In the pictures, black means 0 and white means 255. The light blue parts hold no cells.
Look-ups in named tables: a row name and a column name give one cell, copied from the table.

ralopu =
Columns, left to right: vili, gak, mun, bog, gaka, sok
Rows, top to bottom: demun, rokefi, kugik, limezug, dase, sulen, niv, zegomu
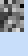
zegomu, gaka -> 215
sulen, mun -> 202
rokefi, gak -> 103
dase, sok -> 57
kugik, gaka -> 164
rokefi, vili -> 144
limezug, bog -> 108
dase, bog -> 134
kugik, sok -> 165
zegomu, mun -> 63
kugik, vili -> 114
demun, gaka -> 128
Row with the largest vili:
demun

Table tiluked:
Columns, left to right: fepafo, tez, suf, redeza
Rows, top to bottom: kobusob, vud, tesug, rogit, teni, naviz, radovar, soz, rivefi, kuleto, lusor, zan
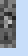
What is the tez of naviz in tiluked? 136
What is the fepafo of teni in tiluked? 55
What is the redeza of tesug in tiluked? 111
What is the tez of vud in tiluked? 77
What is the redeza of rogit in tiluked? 96
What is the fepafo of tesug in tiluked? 71
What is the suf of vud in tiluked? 132
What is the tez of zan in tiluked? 104
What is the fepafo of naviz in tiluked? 90
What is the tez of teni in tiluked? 163
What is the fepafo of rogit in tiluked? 110
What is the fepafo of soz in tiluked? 96
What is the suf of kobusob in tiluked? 126
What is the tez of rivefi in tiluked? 72
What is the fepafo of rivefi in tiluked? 98
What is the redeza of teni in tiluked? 32
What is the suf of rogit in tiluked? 34
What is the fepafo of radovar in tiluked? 51
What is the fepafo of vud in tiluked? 96
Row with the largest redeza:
kobusob

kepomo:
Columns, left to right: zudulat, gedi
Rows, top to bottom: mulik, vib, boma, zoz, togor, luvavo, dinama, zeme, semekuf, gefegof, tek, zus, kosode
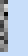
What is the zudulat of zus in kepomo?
140
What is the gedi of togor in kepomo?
100
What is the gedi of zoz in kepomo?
4
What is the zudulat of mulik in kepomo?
104
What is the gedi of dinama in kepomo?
169
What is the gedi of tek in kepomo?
55
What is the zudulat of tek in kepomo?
160
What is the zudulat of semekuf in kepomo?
173
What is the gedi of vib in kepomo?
215
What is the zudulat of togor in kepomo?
179
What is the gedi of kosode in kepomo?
143
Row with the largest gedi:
vib

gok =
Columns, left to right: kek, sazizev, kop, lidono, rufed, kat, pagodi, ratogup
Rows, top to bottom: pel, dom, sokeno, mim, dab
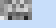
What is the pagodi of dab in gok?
34
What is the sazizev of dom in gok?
168
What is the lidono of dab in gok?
139
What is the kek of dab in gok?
232
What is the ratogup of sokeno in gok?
153
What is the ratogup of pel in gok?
144
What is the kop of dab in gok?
48
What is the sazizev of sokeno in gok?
168
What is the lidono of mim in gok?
112
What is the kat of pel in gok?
208
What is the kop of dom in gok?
193
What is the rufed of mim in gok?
91
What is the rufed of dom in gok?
186
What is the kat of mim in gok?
110
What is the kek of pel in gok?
149
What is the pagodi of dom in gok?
197
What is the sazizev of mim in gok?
159
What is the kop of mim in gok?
96
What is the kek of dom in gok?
144

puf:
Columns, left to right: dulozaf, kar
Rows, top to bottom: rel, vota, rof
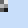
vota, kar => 145
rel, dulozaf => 103
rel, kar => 232
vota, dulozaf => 183
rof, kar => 25
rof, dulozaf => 89

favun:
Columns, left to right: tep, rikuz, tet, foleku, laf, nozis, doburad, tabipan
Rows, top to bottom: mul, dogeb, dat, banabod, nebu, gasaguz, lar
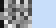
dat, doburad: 130
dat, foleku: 65
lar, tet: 239
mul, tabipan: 79
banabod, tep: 139
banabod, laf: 198
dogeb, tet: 105
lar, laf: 70
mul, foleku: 84
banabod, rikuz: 212
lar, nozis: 139
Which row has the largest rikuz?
gasaguz

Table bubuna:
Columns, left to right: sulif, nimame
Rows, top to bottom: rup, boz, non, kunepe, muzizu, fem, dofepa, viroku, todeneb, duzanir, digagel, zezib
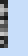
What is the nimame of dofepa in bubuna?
78
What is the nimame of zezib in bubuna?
76
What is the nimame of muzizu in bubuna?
21
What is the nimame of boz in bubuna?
47
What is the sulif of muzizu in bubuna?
40
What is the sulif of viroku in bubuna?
117
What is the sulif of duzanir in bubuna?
31
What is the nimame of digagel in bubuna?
42
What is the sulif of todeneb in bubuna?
200
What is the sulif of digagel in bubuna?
156
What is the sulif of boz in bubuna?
167
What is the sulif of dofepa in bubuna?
81
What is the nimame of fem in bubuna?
96
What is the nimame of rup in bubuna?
37
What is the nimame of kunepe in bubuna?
62
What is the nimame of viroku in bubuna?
107
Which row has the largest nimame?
todeneb

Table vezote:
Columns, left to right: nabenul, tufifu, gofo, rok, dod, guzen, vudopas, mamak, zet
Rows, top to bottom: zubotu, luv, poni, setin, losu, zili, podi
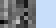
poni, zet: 90
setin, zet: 85
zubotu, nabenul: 110
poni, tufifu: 131
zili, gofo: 89
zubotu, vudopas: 24
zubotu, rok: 135
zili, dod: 194
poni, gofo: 90
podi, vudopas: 48
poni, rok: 127

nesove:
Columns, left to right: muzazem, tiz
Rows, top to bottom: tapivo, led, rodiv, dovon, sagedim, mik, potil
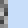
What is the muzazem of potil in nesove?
137
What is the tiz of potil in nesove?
150
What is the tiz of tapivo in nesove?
175
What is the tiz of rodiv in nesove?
87
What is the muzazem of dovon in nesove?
193
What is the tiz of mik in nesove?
181
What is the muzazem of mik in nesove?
65
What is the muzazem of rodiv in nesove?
162
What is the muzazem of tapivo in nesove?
102
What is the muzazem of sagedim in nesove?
109
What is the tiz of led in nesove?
114
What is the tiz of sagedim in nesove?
167
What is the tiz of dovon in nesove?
63
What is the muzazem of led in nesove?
120

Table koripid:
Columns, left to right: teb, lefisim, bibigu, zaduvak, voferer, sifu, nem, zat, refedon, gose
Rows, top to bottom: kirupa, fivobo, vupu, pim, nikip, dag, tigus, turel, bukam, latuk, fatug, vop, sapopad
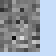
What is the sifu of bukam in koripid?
130
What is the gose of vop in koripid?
62
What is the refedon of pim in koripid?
134
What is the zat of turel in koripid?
124
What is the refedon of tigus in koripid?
104
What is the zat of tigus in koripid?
128
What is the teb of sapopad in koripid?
116
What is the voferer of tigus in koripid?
157
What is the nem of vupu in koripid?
129
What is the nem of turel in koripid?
142
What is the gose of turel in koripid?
64
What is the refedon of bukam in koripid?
165
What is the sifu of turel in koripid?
169

